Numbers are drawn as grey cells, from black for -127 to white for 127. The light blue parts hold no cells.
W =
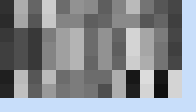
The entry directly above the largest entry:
45
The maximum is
92
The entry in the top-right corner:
-57
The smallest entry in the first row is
-78
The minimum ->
-111
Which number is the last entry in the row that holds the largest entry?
84
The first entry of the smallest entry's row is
-90
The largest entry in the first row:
77
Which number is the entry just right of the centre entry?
18
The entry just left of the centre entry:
52
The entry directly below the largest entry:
84
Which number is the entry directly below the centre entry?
-26
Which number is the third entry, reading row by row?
-26
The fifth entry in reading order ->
-19
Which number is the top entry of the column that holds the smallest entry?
-41
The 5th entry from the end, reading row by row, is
45
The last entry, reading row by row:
84
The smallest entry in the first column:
-96
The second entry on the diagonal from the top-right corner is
-26

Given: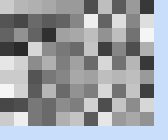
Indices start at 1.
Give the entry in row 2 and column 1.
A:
-43
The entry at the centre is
33
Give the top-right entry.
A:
-71
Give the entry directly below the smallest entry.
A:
81
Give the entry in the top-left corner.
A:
75
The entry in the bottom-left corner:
75
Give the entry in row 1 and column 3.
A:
48
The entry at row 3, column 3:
-28
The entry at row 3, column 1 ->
-28
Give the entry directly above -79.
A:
-36
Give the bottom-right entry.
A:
18
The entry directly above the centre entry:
-21
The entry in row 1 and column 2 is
54
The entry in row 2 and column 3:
-21
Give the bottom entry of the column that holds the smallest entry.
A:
110
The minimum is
-85

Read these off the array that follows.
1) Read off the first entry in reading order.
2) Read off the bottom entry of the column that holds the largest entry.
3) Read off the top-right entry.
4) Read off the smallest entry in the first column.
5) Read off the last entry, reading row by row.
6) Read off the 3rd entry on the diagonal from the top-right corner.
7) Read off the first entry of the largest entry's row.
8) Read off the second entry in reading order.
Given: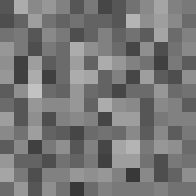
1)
-41
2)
-41
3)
-6
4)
-49
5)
-13
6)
37
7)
-35
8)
44

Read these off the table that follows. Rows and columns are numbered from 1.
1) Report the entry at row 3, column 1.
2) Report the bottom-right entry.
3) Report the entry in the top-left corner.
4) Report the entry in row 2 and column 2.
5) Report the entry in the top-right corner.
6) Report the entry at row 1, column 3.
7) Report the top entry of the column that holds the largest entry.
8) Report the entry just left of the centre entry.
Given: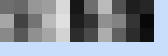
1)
9
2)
-112
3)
-17
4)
-61
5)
-89
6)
22
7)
89
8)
96

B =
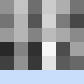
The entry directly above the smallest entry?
26
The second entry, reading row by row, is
67
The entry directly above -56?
-11
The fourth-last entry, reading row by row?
-71
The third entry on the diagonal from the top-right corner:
59
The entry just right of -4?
-56
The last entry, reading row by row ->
-23
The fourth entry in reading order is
75
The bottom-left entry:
-63
